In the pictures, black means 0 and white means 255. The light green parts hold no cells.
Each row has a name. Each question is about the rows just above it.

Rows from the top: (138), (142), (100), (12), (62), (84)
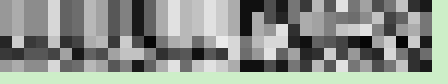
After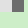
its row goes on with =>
[194 225 204 172  16  16  78  25 118  57 184  87 225 118 162  78 118 194
  48  25]
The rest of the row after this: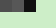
[ 87  57 215 109 152 225  99 162  37  48 204  68 152  57  37 215 118  48
 109]
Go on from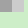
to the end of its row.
[  6 204  25]

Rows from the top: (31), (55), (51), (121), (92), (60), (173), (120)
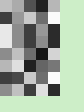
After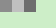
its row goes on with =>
[ 21 212]
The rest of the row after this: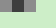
[43]
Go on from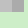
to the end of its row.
[ 82  33 183]

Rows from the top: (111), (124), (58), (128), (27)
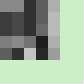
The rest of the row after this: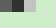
[ 39 156]
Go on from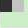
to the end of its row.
[ 39 156]
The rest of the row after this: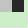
[156]
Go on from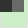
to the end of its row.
[186]
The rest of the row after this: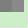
[115  29 174]
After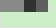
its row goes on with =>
[174]
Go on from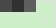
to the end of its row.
[186]

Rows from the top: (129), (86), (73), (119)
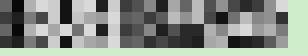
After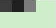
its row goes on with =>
[ 71 205  19 196 167 156 217  92 101  60  92 187 145 187  71  19 113 187
 135 145  50]
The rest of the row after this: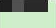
[176 135 196 217 156 176 123]
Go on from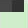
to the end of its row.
[ 41  31 167 176  19  31  41  92 156]
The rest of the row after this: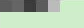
[145 187  71  19 113 187 135 145  50]
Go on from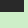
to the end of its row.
[176 135 196 217 156 176 123]

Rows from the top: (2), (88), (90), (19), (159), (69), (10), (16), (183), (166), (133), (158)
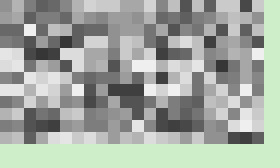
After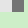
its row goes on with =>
[179 156  83 220 167 179  83 167 239 239 179 220 202 229 125  54 116 167
 116]
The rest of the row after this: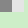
[202]
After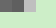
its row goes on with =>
[179 220 145 191]
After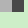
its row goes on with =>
[125  95 116 167 211 134 229 202]
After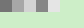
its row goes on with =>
[202]
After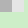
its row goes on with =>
[211 156 239  83 156  63  63  63 239 211 239 202 116 167 211 134 239 125]

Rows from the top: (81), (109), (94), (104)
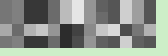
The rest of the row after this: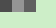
[ 85 207  96  85]
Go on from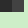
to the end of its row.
[138 198 218  76 118 178]

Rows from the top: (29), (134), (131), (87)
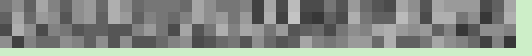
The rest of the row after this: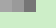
[154  85  97 106  75 118 142 130 166 175 154 142 154  97 130  55  85 142
 142 130]
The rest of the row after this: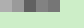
[106 130 166 142 154 118 154  65 175  65 196  65  55  97  75 175 118  97
  97 187 154  75 175 175 118 142  55 106 175]

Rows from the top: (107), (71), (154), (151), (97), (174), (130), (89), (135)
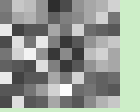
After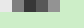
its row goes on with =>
[178 199]
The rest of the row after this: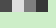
[ 87 147 178 167]
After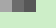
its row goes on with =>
[138 178 199]
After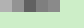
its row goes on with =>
[167 210 117]
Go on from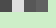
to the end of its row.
[167 108  87 138 178 199]
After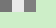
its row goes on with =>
[ 55  87 147 178 199]
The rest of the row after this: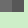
[138 178 199]

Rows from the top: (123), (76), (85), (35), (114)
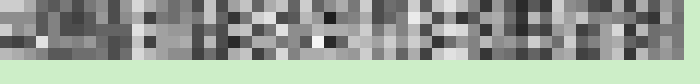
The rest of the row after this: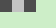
[161 195 100 172 195 100 205 100 141 172 120 205  77 110 100 205  89 195
 225 184 130  54 152  89  42  89  54 205 141 130  77  65 172  65 172  89
 152 120]
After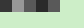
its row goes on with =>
[ 54 205 141 130  77  65 172  65 172  89 152 120]
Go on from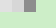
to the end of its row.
[ 54 161  89  42  89  65 152 172  65  89 161 215  54 184 110 120 120]
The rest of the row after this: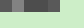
[100 100 100 225 184 161 152 152  77 110  77 184 195  77 120 225 141 141
 184 172 172 161 205 120 172 130 184  77 184 225 215 141  54 161  89  42
  89  65 152 172  65  89 161 215  54 184 110 120 120]
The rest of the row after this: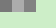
[184  77 184 225 215 141  54 161  89  42  89  65 152 172  65  89 161 215
  54 184 110 120 120]

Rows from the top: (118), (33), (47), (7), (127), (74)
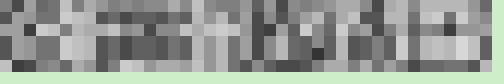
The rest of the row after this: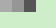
[127 203 192 150 171 171 159 192 150 183 115  85 138  96  74  74  85 127
 171 171 127 171 115 159 127  74 105 105 115 115  85 183]
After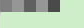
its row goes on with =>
[138 127 138 150 171 171 138  74 171 183 138 183 183 183 183 150 105]

